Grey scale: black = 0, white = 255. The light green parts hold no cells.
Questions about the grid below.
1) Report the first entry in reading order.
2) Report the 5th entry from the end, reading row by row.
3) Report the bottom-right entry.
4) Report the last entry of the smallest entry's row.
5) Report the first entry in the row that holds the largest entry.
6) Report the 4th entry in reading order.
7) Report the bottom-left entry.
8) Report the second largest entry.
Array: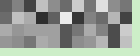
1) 96
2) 141
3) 192
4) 67
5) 107
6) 192
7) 150
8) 224

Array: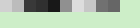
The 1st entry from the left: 209
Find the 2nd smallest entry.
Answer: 48
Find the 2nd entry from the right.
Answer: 113

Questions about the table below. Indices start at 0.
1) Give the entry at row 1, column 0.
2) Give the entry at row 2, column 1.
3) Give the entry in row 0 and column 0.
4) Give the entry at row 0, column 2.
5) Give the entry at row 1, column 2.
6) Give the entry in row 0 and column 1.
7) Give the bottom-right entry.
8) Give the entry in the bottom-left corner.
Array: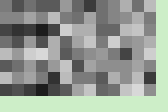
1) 133
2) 50
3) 123
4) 112
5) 163
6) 80
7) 142
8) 68

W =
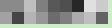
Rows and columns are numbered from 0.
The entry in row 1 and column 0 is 162
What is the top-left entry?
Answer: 138
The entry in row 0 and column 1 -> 138
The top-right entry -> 203
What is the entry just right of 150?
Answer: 108

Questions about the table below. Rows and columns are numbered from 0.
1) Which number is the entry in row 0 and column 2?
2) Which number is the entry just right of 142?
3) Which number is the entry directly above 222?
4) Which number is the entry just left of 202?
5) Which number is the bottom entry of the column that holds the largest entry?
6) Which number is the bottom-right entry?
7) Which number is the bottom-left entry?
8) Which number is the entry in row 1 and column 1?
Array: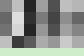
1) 37
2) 103
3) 191
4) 151
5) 59
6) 171
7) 191
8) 222

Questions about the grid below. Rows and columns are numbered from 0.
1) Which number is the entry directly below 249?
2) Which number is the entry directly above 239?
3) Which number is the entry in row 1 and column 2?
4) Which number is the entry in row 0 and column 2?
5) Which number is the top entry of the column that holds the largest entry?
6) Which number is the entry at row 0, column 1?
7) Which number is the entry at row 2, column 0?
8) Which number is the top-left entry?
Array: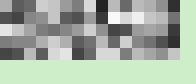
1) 69
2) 186
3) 134
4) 105
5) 186
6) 93
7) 228
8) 175

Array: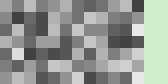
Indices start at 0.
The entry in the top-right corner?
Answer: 65
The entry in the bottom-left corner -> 147
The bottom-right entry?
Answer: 232
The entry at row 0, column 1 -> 126
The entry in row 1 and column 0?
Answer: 135
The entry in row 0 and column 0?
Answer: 166
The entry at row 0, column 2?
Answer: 188
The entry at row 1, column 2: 105
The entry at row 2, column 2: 96
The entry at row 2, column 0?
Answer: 105

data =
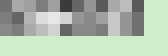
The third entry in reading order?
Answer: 160
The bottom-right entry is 113
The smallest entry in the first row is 59
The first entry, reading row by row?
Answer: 113
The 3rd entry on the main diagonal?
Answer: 169
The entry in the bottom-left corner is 137
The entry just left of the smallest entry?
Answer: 160
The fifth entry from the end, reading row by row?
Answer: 137
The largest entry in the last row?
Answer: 210
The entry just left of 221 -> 179
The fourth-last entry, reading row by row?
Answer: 125

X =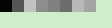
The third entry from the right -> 108
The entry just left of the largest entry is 86
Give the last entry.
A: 164

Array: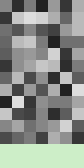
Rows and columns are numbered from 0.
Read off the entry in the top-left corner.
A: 134
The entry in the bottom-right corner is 54
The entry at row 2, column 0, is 112
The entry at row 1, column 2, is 221
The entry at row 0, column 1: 45
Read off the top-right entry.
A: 174
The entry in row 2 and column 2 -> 134
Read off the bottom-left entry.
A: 74
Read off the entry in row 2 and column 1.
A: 84
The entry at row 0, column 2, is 123

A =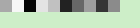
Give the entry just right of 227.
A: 193
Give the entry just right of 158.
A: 53

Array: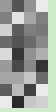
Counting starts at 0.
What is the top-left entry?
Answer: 154
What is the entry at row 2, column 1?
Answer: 94
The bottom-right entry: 208
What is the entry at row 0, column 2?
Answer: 145
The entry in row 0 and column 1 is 84
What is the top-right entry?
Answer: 235
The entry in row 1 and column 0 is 127
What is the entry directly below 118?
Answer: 136
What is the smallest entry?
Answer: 42
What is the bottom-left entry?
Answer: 235

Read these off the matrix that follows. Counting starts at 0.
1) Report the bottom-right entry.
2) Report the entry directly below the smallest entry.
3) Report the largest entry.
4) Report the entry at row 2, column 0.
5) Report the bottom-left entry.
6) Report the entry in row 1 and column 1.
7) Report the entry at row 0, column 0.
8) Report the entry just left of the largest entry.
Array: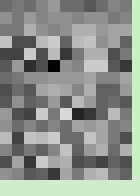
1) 97
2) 153
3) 215
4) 120
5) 144
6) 120
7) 108
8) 120

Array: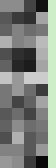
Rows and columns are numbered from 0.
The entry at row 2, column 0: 98
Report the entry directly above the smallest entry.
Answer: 152
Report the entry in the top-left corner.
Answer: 140
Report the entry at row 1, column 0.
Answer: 88
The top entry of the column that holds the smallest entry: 17
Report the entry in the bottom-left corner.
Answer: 152
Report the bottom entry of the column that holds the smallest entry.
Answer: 8
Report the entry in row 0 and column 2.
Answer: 68
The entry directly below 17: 164
